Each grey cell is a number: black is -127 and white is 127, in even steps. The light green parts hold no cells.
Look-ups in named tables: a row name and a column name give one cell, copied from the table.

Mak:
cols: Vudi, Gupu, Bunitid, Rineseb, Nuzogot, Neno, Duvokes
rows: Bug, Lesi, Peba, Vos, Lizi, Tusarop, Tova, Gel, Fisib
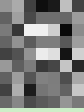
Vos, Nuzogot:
-1
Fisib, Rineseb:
-37
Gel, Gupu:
46
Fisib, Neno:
21
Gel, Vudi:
-62
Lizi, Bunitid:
19
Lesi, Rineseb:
-17
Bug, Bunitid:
-62
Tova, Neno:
-49
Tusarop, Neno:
69
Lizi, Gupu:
-45
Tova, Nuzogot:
-2
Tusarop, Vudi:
25
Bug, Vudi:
22
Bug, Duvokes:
-61
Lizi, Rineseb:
108

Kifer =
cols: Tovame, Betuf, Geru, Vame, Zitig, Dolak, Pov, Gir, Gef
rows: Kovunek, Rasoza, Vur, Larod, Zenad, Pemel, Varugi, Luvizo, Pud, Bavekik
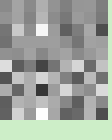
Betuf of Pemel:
-34
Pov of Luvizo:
27
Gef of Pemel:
66
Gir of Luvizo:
13
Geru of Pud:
42
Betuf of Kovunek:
36
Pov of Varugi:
-36
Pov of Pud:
-33
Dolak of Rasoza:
-7
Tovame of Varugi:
-44
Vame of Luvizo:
-73
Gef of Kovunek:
-1
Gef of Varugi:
-15
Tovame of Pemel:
93
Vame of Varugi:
85
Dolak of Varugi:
1
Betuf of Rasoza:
35

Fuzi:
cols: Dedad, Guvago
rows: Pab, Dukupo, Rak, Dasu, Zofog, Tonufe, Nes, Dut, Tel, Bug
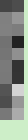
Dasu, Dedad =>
-13
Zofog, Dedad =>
-10
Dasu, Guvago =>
-93
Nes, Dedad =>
-6
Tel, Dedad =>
-50
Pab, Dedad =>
-58
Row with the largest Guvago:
Dut

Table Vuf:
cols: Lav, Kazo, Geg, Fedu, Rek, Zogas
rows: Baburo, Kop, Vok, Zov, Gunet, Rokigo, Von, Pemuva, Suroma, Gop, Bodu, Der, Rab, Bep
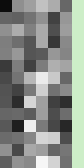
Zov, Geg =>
-42
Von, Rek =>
73
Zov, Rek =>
-72
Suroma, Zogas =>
-81
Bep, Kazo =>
18
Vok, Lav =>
16
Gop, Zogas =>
-18
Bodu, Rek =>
-56
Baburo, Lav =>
-115
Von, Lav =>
-54
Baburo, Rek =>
44
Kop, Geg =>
-12
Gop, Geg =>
-35
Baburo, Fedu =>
65
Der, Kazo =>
-14
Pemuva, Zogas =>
10
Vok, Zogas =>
29
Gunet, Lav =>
0

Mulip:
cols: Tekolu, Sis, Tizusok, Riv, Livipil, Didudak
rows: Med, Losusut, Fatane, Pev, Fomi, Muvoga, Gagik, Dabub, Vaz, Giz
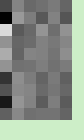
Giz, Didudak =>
-27
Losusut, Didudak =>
-42
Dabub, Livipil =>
-9
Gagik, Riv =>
-27
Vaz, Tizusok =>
3
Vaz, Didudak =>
-36
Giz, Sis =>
8
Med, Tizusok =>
-22
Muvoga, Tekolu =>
19
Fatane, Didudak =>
18
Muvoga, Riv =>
-1
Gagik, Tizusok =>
-3
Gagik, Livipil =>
-5
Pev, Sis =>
-25

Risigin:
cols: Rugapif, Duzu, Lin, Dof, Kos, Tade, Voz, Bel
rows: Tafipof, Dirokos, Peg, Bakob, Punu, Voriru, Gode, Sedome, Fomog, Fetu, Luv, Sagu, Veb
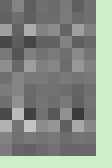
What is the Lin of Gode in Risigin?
-7
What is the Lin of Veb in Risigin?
-29
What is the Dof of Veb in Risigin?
-21
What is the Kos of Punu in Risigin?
-4
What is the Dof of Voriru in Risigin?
0
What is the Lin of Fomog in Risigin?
-22
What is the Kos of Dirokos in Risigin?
-19
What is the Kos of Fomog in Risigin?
-17
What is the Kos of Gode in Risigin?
-12
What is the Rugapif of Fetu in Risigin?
-53
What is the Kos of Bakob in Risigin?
-29
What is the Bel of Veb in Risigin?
-23
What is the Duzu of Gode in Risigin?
4
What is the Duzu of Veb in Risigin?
-26
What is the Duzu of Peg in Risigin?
-28
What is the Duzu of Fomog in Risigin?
16
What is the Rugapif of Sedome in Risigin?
-3
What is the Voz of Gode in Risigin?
-11
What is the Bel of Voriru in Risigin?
0
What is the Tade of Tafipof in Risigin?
-5
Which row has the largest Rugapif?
Luv

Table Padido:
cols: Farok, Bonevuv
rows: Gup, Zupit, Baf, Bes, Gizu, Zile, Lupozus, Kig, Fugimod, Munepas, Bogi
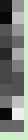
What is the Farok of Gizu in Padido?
-89
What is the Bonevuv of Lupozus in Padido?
-46
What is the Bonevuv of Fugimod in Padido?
65
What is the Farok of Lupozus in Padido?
-57
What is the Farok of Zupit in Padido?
-120
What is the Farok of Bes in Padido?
-57
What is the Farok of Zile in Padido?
-57
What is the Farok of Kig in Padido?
-42
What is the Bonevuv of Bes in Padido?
-24
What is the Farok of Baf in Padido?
-42
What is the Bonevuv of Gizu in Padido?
43
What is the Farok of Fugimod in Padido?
-10
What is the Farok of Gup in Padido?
-105
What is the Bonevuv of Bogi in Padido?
-24
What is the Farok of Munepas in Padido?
-120
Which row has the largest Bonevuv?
Munepas

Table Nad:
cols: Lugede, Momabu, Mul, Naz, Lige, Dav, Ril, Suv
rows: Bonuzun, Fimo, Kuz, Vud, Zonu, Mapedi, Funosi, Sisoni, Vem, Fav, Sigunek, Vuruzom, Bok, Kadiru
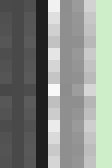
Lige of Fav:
76
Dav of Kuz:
15
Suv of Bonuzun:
82
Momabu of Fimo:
-54
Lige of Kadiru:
85
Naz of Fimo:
-97
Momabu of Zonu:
-54
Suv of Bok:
60
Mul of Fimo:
-41
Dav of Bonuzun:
14
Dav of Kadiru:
15
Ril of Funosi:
17
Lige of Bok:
73
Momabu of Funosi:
-54
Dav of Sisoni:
13
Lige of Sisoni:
120

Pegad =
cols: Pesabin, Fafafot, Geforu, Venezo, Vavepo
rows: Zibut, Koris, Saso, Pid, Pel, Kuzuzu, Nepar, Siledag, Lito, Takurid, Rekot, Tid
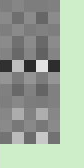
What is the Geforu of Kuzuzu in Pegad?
-84
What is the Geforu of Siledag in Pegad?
1
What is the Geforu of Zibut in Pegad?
-2
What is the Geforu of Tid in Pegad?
-19
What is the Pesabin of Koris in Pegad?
10
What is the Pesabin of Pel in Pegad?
3
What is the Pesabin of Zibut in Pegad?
-1
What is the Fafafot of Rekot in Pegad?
-7
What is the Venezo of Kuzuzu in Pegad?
98

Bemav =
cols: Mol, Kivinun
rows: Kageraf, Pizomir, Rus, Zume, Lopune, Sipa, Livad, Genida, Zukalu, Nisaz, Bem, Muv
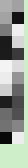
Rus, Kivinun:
111
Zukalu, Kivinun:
-54
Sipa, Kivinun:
91
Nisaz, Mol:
-19
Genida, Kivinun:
-28
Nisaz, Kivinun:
-47
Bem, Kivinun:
5
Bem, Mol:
-13
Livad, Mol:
108
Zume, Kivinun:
86
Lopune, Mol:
-100
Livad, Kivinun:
20
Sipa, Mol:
116
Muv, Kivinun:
109
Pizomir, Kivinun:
-109

